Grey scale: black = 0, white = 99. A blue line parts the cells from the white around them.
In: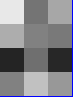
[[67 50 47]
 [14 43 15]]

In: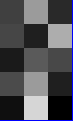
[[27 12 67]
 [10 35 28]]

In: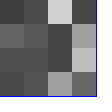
[[39 34 26]
 [31 31 26]]

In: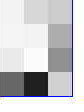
[[95 94 67]
 [91 98 56]]

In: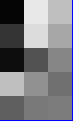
[[20 85 65]
 [ 5 32 52]]

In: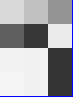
[[37 21 91]
 [94 93 20]]
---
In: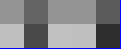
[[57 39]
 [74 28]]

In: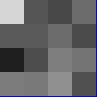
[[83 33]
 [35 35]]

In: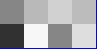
[[52 72]
 [19 96]]

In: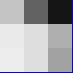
[[76 38]
 [91 86]]

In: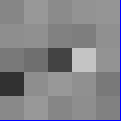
[[52 59]
 [55 56]]

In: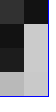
[[19  7]
 [ 7 79]]

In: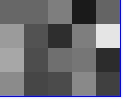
[[40 40]
 [60 32]]

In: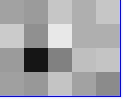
[[63 60]
 [79 56]]

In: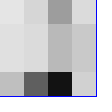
[[89 83]
 [87 85]]
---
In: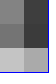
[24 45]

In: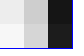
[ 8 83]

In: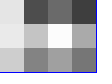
[24 98 51]

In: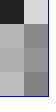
[84 71]

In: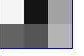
[63 33]

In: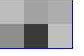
[67 23]

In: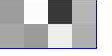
[71 92]

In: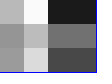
[10 44 85]

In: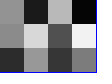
[ 2 31 59]
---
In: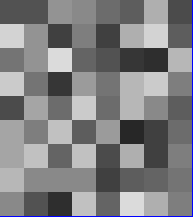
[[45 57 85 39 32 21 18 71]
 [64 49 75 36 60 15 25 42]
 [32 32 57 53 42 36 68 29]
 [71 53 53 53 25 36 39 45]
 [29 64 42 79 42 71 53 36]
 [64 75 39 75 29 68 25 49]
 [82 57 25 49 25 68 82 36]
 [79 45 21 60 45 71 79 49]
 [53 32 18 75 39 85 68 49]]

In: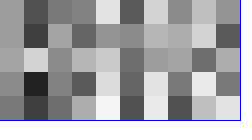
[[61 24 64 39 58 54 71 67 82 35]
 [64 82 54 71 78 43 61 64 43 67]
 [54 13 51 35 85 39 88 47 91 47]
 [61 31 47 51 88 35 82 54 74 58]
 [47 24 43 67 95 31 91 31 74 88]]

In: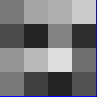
[[58 72 86 43]
 [47 64 68 79]
 [29 14 51 18]
 [47 25 14 32]]

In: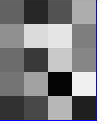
[[56 85 89 49]
 [42 22 78 52]
 [19 28 71 12]
 [38 15 32 67]
 [45 63  2 93]]

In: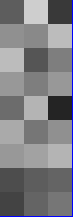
[[56 53 73]
 [59 63 70]
 [59 49 59]
 [66 46 56]
 [73 33 49]
 [26 39 46]
 [30 36 39]
 [36 80 22]
 [42 70 14]]

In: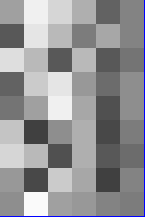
[[45 62 93 65 31 55]
 [38 79 89 59 42 55]
 [62 93 83 68 38 51]
 [59 28 79 65 25 51]
 [34 89 72 48 65 51]
 [55 97 62 59 51 48]
 [76 25 55 68 28 48]
 [86 72 34 72 34 45]
 [83 72 31 68 34 42]]
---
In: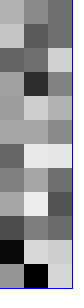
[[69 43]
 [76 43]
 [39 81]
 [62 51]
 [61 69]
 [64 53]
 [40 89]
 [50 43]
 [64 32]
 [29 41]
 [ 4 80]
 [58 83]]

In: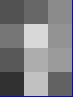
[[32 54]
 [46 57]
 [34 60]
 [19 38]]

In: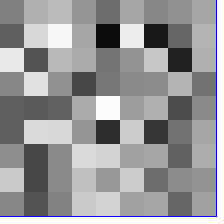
[[50 73 42 52 65]
 [37 95  5  9 70]
 [90 72 45 77 68]
 [52 56 46 54 44]
 [37 38 97 68 53]
 [37 84 18 21 65]
 [55 53 82 65 67]
 [78 53 59 42 57]
 [52 51 82 64 63]]

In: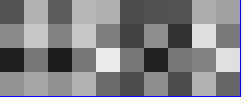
[[32 36 68 31 67]
 [53 51 49 55 86]
 [12 11 91 13 51]
 [57 56 41 55 69]]

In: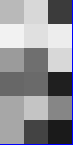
[[72 23]
 [94 92]
 [60 84]
 [40 12]
 [65 52]
 [65 10]]

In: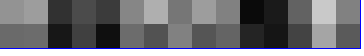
[[57 19 23 68 61  4 38 50]
 [41  9  6 32 33 14 26 35]]

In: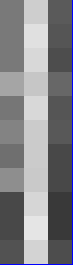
[[47 35]
 [47 33]
 [47 30]
 [64 40]
 [46 33]
 [51 34]
 [43 28]
 [55 28]
 [28 22]
 [28 22]
 [32 30]]
